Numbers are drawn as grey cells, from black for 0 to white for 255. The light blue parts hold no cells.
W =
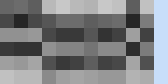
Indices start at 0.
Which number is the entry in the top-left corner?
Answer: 102
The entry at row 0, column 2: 94
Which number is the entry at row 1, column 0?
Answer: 72
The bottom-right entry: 172
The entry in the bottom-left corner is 193
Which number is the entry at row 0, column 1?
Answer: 108
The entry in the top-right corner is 193
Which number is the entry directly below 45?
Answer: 165
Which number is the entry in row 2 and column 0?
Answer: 145
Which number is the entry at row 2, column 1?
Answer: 145

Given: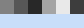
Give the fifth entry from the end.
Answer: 87
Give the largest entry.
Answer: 233
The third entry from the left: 40
